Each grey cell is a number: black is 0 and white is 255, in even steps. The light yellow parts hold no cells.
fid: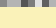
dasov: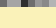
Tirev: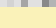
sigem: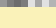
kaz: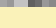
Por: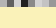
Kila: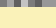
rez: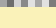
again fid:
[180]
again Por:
[211]
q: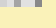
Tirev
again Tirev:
[225]
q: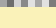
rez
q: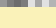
sigem

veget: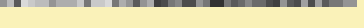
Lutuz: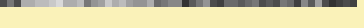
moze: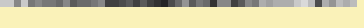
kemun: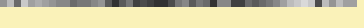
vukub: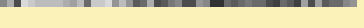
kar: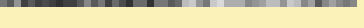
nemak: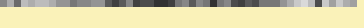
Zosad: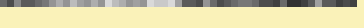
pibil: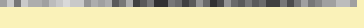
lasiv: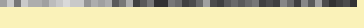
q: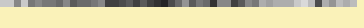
moze
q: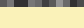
pibil
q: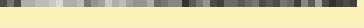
Lutuz
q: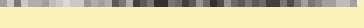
pibil

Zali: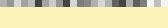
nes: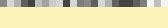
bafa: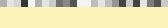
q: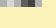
Zali
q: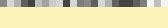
nes
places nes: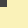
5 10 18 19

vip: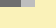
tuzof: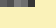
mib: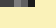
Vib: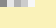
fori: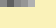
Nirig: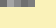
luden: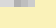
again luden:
[217]
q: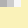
Vib
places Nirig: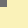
1 4
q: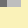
vip
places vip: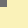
1 2 3
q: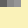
fori

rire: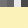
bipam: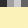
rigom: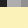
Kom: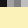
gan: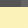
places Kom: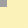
2
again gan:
[85]
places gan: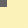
4
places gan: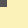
1 2 3

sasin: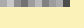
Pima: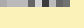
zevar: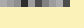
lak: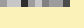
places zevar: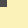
6 10
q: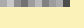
sasin
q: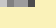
lak
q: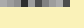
zevar
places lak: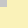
2 3 6
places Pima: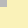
2 3 4 8
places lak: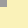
1 5 8 9

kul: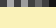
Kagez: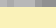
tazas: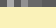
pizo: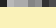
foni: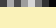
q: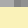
pizo
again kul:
[64]
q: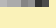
pizo
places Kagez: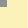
7 8
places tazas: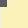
1 3 7 8

